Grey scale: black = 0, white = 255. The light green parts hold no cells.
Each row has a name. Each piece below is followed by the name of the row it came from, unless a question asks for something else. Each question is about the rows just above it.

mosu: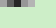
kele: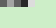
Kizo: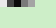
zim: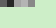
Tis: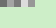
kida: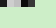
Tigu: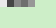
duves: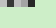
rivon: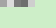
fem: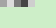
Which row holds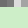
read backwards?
rivon
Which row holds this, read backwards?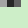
zim
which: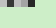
duves
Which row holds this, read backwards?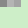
zim

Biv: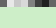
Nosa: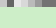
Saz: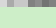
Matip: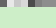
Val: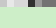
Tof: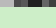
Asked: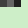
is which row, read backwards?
Tof
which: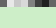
Biv

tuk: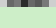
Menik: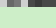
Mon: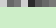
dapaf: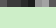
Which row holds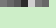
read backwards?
Mon
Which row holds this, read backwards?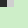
Mon

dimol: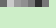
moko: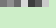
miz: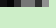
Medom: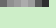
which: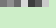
moko
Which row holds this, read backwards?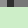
miz
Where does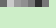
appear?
dimol
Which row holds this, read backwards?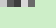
moko

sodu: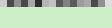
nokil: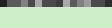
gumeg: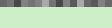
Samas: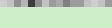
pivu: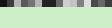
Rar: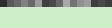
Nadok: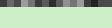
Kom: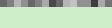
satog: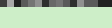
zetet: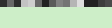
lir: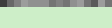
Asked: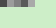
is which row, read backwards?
nokil
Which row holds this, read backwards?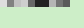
pivu
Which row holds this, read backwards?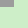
Samas
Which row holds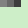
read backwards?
lir
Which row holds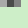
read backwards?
nokil
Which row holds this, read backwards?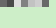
pivu
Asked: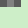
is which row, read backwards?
sodu

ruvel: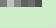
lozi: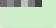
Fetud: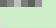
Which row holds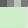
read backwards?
ruvel
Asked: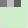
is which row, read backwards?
lozi
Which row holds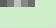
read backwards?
Fetud

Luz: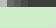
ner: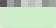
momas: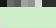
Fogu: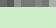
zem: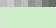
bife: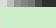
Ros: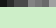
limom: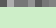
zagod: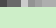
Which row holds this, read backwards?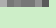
Fogu
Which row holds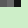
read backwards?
momas
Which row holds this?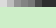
bife
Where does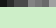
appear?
Ros
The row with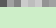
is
ner
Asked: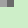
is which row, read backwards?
Ros

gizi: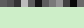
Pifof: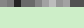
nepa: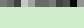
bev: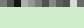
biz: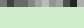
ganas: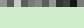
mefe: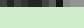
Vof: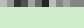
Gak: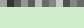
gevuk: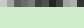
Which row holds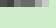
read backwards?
nepa
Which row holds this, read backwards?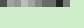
Pifof
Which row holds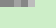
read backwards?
Vof
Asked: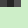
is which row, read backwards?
gevuk
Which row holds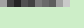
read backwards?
gevuk
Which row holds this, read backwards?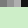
bev

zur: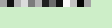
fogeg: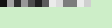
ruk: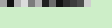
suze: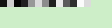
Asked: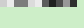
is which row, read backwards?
fogeg
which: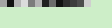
ruk
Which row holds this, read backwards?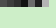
ruk

